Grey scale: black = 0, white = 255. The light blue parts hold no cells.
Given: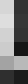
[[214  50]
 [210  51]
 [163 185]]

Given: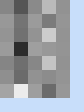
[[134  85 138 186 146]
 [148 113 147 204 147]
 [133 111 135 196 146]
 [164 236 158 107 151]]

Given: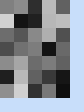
[[128 140  46 186  97]
 [109  86 137 175  80]
 [140 166 108 124  97]
 [143 208  49 120  15]]

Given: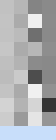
[[193 182 132 138]
 [194 187 111 138]
 [191 179 139 137]
 [195 170 240 145]
 [204 154 229 149]]

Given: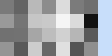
[[122 100 185 140 220 123 111]
 [113 114 166 189 209 182  89]]

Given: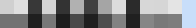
[[208 223  56 212  51 177  64 165 220  43 215 214 228]]

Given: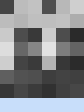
[[ 69 188 194  79 184 207]
 [202  77  57 203  77  42]
 [206  68  58 179  55  43]
 [ 54  70  59  49  64  71]]

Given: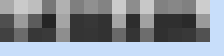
[[170 202 190 119 177 127 144 131 203 141 200 129 135 128 205]
 [ 65 107  55  58 142  52  53  50 105  52 109  48  53  56  81]]
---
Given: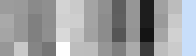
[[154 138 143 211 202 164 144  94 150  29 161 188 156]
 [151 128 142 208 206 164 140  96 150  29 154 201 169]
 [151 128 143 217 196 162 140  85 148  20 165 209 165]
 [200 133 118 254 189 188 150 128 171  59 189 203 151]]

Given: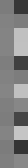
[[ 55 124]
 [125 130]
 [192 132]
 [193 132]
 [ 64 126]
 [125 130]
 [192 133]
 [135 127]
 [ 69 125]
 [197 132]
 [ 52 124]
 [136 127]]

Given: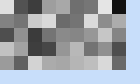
[[ 82  61 158 168 111 118 229  17 223]
 [116 203 217 107 116 218 141 172 130]
 [145  59 116 138 134 151 198 133  78]
 [162  62  71 150 184 115 144  78 194]
 [ 97 211 171 167 181 190 217 105 155]]

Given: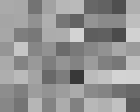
[[168 115 162 183 186 103  98  79 175 170]
 [167 145 175 118  98 148 138 138 190 165]
 [126 120 172 173 211  94  96  75 209 167]
 [198 134 146 107 121 135 146 168 155 149]
 [131 153 126 148 131 156 128 119 191 170]
 [186 164 105 125  56 187 194 211 210 174]
 [127 157 147 157 171 138 132 113 104 141]
 [116 182 131 172 129 184 177 193  91 135]]

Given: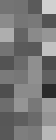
[[114  90 208 116]
 [118 121  83 139]
 [100 138 150 174]
 [ 90  89 193 116]
 [107 143  76  83]
 [119 144  96 122]
 [139 139  42  78]
 [149 120 159 109]
 [ 94 106 149  87]
 [126 122 184  88]]

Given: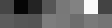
[[  5  35  86 120 130 250  67  69]
 [ 86  84 125 121 109 122 116  92]]

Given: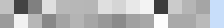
[[ 67 128 223 184 183 182 223 213 232 243  60 203 181 165 194]
 [241 183 136 164 180 166 153 139 161 167 253 169 169 186 155]]

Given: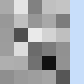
[[228 129 192 196 170]
 [191 150 168 124 152]
 [ 79 234 211 191 156]
 [220 107 124 145 157]
 [173 113  17 146 175]
 [154 158 164  86 143]]
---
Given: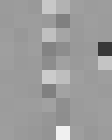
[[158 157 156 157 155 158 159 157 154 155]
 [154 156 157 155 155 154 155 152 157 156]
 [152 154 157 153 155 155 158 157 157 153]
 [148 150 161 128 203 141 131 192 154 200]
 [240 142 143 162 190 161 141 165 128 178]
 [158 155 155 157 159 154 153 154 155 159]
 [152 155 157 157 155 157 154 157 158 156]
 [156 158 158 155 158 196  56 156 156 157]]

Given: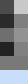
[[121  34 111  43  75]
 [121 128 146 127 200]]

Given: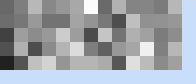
[[ 33  81  65 109 104]
 [ 84 176 158 119 126]
 [192  77 140 153 184]
 [211 139 153 115 136]
 [149 180 204 115 151]
 [181 220 157 164 168]
 [181 126  75 148 252]
 [171  96 197 120 106]
 [ 87 152 115  78 178]
 [223 166 176 191 132]
 [187 240 161 145 133]
 [139 128 124 146 123]
 [160 183 141 151 183]]

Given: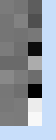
[[124 120 119 137 106 124 117 117 123]
 [123 123 111 124 106 111 115 130 117]
 [248 236   1 109 172  12 120  79  93]]

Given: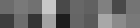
[[ 62 108]
 [109 121]
 [ 52 113]
 [163 200]
 [ 29  73]
 [101 103]
 [ 90  97]
 [168 128]
 [139  73]
 [121 116]]

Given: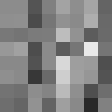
[[110 115 143 137 152 120 143 140]
 [101 111 138 137 161 116 144 140]
 [146 141  55  82  77 123  75  84]
 [ 99 132 106 139 139 124 118 128]
 [159 186 206 216  91 189 145 163]
 [137 143 160 158 118 146 138 142]
 [ 41  79 150 155 233  92 174 165]
 [129 110  83  79 117 106 105 100]]

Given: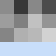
[[133 157 140]
 [176 128  55]
 [184 193 136]
 [210 148  76]]
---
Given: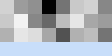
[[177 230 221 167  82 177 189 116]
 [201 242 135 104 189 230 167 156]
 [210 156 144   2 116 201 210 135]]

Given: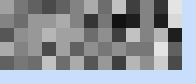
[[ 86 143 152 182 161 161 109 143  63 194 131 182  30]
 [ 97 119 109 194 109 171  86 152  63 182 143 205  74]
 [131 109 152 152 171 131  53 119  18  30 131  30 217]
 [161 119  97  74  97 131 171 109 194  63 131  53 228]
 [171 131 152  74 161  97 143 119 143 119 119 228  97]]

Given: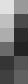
[[ 53  84]
 [ 64  96]
 [107  35]
 [173  44]
 [192  74]
 [225 153]]

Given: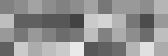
[[ 96 202 172 190 202 233  87  96 108 181 224 172]
 [129 141 163 141 129 141 163 119 153 153 141 181]
 [153 119 153 129 108 119 190 129 172 141 108 190]
 [190  96  96  87  87  67 202 212 181 119  76 153]]

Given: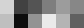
[[191  13 147 234 180  96]
 [212  65  84 126 156 135]]

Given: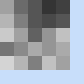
[[117 138 170 149 170]
 [161 107  85  52  64]
 [181 127  85  73  85]
 [202 161  97 149 193]
 [212 181 127 193 161]]
